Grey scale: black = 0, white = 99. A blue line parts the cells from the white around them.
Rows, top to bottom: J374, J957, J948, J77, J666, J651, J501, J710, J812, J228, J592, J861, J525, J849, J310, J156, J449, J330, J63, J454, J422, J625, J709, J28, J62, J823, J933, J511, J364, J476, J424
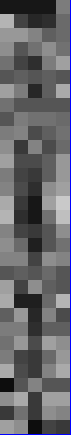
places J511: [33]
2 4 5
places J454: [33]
1 3 5
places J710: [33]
2 3 4 5
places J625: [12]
2 3
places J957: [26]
2
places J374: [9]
1 2 3 4
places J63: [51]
1 2 5

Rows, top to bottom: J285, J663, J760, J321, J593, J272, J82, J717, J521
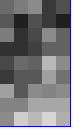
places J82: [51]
4
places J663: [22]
4
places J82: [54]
3 5
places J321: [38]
4 5
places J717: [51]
1 2

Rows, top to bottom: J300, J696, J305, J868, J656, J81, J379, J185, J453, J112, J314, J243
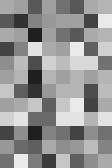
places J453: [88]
2 5 6 8
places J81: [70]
2 4 6 8

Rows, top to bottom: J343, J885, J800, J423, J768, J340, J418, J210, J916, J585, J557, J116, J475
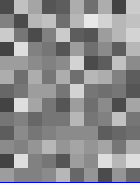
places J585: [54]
2 5 6 7
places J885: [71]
3 6 9
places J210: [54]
8
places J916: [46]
1 4 5 7 10

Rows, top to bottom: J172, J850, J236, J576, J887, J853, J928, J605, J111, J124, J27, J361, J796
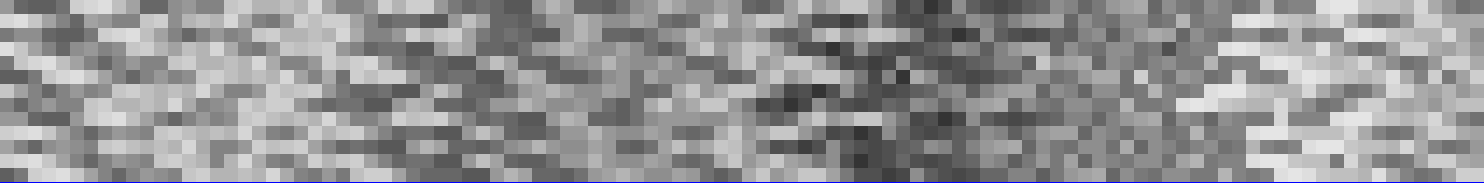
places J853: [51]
9 11 13 23 64 83 90 92 102
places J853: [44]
25 33 34 43 46 54 76 81 84 87
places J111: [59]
1 2 6 15 28 40 48 49 50 60 64 81
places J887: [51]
7 9 11 12 21 22 41 72 73 81 83 89 90
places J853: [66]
24 39 55 58 66 79 80 101
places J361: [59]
9 22 34 41 42 44 48 54 58 75
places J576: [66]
17 50 53 74 75 96 103

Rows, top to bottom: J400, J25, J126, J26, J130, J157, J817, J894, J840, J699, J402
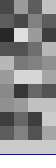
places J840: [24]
1 3
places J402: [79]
1 2 3 4
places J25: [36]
1 4
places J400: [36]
3
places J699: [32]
3
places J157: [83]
2 3
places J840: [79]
4

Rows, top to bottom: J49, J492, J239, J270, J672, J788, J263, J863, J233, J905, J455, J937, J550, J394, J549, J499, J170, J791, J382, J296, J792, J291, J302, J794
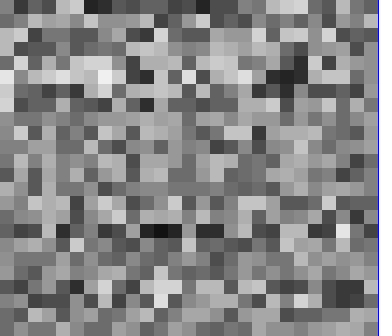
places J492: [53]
6 19 23
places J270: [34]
3 4 6
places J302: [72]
3 11
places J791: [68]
3
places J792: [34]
1 5 17 20
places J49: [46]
19 26

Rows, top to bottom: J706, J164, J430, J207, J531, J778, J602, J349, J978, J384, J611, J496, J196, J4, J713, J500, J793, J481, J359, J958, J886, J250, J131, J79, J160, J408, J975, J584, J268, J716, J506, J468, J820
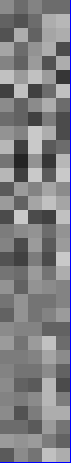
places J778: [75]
1 3
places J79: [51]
2 3
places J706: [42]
2 4 5

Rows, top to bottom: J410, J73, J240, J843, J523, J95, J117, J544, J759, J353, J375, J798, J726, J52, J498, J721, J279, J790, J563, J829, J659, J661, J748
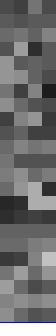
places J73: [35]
1 3 4
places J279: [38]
1 2 3 4
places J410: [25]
2
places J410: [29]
1 4

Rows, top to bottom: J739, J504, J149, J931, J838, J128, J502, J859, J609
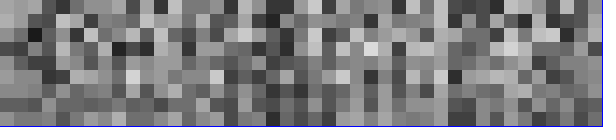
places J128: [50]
28 31 42
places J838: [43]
18 34 36
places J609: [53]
8 12 15 35
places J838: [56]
1 19 30 37 43
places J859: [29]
12 17 20 34

